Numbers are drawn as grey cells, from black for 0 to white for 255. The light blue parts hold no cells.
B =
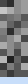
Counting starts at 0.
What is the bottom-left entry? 100
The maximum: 198
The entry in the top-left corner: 72
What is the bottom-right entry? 87
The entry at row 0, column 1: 46
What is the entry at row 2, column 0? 100
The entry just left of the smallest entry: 183

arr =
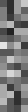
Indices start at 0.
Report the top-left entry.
87
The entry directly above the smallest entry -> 185
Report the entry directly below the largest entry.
87
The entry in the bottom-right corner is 158
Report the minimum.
35
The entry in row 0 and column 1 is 47
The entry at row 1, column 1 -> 47
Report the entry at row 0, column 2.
158
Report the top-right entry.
199
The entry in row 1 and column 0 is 127
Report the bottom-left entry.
115
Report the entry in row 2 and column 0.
127
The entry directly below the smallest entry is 87
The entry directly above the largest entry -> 99

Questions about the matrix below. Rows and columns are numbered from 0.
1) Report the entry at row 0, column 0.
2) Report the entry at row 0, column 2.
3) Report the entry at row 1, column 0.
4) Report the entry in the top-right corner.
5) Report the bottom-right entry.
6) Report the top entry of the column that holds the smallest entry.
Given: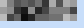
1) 187
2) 83
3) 156
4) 156
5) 156
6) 99

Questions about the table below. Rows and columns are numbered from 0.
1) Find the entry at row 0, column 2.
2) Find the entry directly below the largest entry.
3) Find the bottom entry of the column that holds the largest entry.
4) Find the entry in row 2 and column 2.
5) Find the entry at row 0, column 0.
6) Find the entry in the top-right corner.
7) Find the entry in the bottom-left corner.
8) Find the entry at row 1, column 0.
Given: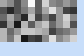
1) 81
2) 166
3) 67
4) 106
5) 166
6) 122
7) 182
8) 81

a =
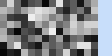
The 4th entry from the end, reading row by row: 63
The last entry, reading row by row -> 49
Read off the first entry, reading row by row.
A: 118
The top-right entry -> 171
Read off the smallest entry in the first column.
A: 7
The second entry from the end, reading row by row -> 159
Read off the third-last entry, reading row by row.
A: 21
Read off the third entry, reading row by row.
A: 104
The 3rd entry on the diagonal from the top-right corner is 49
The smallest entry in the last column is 21
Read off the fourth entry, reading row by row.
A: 34
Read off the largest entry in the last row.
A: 210
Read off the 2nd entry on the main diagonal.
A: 159
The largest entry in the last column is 210

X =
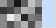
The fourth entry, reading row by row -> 96
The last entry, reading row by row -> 164
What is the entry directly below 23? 109
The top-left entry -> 149
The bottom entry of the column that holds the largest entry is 82
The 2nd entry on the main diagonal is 70
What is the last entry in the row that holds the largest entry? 109

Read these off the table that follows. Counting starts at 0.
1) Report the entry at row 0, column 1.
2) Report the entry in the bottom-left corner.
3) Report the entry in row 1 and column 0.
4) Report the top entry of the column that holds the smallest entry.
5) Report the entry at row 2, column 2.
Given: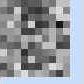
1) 120
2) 135
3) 120
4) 193
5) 178

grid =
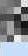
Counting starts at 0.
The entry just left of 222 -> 102
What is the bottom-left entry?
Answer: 148
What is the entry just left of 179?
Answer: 234
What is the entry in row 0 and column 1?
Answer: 117
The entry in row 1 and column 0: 117
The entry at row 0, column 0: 132
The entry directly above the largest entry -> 102
